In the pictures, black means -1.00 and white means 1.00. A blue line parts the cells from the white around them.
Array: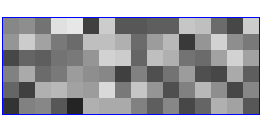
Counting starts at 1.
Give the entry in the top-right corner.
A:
0.60
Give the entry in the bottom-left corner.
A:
-0.60
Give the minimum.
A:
-0.72
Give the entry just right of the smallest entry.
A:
0.38
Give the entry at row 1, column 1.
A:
0.06
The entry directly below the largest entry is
-0.16
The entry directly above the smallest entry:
0.27
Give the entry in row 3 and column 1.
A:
-0.44
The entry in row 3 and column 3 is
-0.26
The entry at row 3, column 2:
-0.21
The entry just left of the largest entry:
0.76
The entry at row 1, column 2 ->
0.11
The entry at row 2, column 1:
0.17
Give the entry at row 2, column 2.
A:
0.60
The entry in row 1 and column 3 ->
-0.10
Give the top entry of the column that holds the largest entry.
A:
0.81

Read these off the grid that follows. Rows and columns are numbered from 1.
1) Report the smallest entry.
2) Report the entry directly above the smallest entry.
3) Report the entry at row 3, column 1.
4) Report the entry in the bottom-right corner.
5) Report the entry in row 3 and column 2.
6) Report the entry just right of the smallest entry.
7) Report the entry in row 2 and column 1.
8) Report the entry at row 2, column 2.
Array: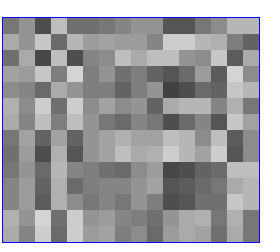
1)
-0.49
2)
-0.33
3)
-0.12
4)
-0.07
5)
0.33
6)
-0.39
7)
0.33
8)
0.16

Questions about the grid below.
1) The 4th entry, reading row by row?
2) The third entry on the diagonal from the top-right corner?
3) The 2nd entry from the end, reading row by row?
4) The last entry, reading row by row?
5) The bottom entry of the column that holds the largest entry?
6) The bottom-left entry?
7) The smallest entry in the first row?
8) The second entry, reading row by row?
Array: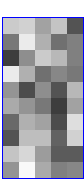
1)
0.54
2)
0.59
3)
0.00
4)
0.06
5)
0.95
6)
0.16
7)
-0.35
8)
0.64

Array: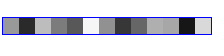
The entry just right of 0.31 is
-0.83
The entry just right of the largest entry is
0.14
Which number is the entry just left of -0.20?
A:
-0.57

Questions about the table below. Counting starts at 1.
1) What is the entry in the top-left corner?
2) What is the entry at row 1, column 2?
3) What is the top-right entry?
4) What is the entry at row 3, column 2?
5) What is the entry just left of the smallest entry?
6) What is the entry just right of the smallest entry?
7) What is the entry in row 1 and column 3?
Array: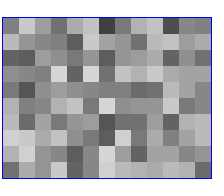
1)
0.00
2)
0.58
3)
0.00
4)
-0.27
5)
0.52
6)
-0.05
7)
0.23

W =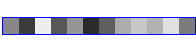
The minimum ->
-0.66
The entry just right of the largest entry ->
-0.32
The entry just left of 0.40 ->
0.56
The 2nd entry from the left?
-0.54
